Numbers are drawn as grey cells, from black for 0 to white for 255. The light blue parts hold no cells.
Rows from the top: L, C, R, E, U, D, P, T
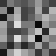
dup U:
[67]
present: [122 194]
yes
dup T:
[55]

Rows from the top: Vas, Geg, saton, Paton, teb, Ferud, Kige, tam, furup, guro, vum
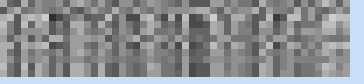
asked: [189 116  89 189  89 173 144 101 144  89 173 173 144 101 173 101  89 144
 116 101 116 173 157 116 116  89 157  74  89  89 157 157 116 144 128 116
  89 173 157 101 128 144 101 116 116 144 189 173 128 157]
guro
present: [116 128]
yes
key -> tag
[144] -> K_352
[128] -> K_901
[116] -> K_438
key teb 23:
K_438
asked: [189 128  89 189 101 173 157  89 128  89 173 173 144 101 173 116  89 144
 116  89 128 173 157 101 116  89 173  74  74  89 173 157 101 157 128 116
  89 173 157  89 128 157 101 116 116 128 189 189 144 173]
Paton
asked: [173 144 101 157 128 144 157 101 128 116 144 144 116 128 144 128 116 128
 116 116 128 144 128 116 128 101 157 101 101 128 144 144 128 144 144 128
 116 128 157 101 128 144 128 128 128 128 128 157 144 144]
furup

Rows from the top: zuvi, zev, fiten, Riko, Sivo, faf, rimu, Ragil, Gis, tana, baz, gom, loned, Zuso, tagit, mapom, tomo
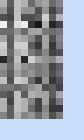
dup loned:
[120]
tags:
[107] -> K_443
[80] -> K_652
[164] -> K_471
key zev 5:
K_652
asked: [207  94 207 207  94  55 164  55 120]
rimu
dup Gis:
[39]
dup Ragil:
[192]

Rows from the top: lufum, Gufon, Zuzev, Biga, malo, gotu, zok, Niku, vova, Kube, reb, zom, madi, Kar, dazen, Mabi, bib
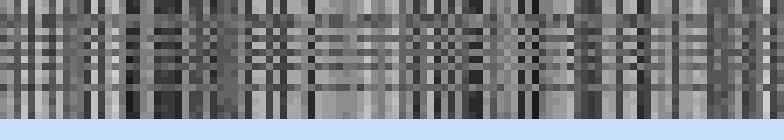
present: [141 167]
yes
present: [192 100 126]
no

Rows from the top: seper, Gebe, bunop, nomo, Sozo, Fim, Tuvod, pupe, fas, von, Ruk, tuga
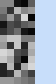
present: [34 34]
no
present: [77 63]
yes
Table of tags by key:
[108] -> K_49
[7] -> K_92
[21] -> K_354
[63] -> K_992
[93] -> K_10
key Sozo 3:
K_354
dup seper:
[136]
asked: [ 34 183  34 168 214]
von

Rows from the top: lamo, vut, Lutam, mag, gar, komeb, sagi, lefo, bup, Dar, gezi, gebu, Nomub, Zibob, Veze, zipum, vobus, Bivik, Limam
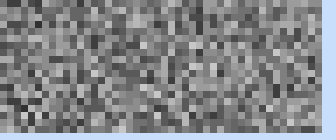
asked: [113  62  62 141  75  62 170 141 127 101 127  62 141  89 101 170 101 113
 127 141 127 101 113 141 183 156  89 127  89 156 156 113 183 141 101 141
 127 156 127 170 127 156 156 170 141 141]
lamo
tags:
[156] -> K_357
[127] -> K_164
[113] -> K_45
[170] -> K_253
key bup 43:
K_45
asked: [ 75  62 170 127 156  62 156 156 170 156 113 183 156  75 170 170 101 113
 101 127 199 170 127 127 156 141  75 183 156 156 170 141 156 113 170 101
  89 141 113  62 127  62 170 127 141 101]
Nomub
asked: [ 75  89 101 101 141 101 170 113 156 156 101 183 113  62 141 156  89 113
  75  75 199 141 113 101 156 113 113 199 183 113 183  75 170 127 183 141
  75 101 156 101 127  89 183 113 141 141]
sagi
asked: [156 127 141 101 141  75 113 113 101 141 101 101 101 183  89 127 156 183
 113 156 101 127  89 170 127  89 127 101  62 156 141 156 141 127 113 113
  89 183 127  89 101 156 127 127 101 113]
vut
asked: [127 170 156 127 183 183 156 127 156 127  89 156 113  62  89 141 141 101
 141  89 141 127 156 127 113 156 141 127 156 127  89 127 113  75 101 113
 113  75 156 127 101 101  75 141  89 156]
komeb

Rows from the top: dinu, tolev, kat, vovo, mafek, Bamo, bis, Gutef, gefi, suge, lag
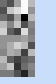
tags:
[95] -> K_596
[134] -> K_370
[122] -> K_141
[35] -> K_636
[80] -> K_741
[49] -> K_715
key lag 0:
K_141
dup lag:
[122]
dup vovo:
[134]
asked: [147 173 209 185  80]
bis

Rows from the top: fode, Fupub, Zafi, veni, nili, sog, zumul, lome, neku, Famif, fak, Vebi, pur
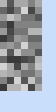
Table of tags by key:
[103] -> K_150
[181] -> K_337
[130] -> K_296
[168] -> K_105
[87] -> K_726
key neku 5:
K_337
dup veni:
[130]
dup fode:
[168]
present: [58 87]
yes
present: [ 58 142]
no
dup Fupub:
[72]

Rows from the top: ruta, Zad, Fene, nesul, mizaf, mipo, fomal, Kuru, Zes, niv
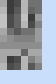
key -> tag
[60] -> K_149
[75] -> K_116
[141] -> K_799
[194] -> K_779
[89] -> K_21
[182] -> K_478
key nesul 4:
K_116
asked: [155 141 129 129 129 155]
mipo
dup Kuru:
[167]
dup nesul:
[75]
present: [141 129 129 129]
yes

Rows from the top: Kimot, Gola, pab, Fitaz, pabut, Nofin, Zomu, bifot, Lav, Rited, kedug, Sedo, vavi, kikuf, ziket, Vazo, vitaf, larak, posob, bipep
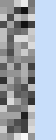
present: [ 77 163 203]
yes
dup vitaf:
[163]
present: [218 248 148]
yes
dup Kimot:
[148]
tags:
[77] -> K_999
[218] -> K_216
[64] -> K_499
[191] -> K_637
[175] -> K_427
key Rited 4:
K_499
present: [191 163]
yes

